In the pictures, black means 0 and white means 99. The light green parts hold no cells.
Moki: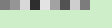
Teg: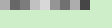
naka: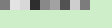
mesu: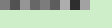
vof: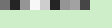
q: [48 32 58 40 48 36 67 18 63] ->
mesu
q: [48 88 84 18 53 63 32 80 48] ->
naka
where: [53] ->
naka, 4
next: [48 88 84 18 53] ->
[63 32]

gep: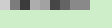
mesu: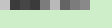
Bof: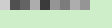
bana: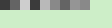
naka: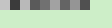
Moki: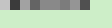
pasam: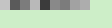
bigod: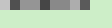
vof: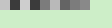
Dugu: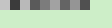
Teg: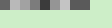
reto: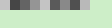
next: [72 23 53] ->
[48 63]
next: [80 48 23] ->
[67 63]
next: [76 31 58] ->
[58 27]
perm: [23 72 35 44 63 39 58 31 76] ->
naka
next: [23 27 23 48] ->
[72 39]
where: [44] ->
naka, 4

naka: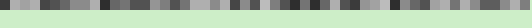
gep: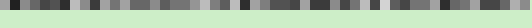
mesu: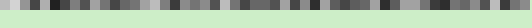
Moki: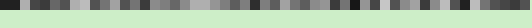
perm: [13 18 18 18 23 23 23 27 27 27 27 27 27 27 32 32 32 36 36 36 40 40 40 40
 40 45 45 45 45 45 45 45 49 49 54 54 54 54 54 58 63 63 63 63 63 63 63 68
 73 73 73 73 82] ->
gep
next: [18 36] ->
[63 63]

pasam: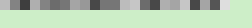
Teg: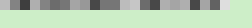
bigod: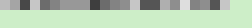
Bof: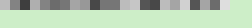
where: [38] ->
Teg, 21
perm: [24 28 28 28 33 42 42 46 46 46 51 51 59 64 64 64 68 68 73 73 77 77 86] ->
pasam
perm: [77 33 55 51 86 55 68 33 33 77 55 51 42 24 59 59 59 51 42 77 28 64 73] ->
bigod

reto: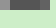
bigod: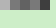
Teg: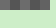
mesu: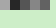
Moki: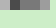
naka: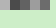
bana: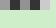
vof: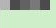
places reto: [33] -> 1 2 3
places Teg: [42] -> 0 2
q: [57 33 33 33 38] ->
reto
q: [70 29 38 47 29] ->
vof

